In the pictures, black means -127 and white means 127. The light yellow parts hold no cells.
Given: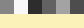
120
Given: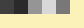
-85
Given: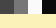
-8
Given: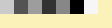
-44
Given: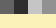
-81
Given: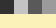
67
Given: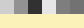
18
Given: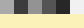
-67
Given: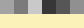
-4
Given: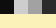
77
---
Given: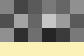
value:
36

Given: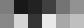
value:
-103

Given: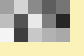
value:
-44

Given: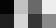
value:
65

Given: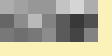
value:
12

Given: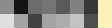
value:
-107
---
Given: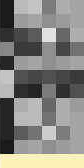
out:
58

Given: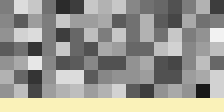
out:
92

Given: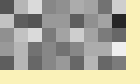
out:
54

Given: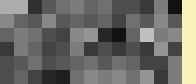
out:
44

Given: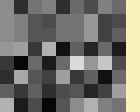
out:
-81

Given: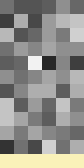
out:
-43

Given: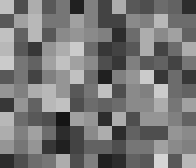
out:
-49

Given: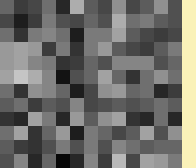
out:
-67

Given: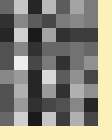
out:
69
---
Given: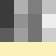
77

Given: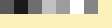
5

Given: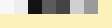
26

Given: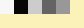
24

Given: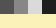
-97

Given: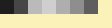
-33

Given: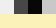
72

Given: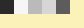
-35

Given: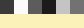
-13
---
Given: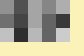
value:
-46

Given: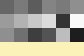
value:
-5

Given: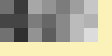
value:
-69

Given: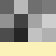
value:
57

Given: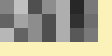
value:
64

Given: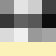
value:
99

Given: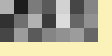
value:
-98

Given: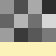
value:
-49

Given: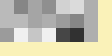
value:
6

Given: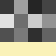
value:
31
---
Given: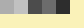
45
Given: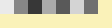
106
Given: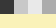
-72
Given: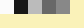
123
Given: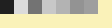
-95
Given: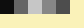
-114
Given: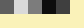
-33
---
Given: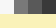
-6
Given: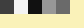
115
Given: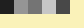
21
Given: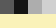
-107
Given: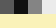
-111
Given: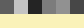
67
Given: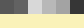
-29
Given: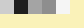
-97
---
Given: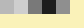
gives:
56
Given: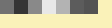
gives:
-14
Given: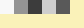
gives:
120
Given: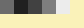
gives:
-20
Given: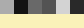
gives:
44
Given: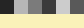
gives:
-90
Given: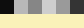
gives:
-114
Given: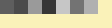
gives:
-33
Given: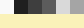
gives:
121
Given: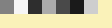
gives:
1
